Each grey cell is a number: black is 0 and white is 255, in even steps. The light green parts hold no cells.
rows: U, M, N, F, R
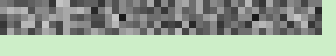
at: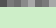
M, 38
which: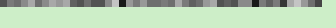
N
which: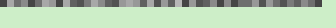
R
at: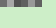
M, 28
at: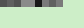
N, 32

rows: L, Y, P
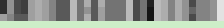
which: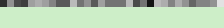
Y

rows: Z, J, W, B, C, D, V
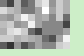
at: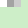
J, 7
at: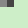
B, 9
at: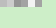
B, 1
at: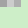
J, 8
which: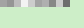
W

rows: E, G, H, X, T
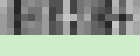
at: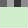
X, 9
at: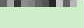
X, 9
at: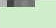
E, 10
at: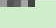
T, 7
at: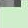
E, 6

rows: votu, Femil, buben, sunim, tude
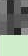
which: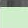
sunim

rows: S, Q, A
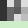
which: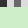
S
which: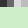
A
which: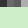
Q
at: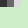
A, 1

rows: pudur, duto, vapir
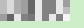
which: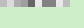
duto
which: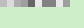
pudur

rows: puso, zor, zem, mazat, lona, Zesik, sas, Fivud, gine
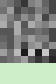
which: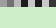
Fivud
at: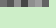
sas, 1
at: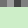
zem, 5
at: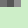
sas, 1
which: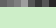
gine
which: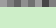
zem

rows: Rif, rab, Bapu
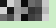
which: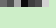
Bapu
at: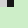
rab, 1
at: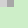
Rif, 2
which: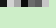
Rif

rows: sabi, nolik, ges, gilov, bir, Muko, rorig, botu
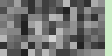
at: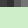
Muko, 11
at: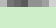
Muko, 1

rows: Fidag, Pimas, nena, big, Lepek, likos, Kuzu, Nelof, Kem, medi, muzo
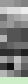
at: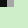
medi, 2
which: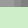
Fidag
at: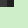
Nelof, 3
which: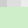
Pimas
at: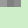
big, 2
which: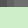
Kuzu

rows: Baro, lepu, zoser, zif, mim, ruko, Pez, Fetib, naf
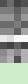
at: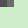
Baro, 1
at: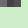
Baro, 2

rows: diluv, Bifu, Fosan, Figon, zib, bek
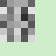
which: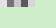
bek
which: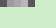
Figon
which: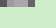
diluv

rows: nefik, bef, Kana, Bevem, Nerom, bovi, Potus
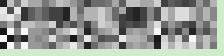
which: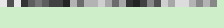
bef
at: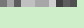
nefik, 16
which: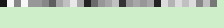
Potus
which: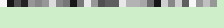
bovi
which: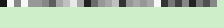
Nerom

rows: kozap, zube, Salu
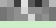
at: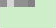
zube, 3
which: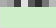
kozap
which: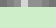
zube
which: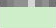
Salu

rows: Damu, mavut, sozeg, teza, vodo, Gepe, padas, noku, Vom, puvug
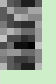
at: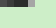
teza, 2
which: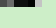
padas
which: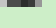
Gepe

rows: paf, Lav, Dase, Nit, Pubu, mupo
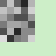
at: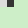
mupo, 1
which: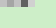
Lav
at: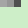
Nit, 3

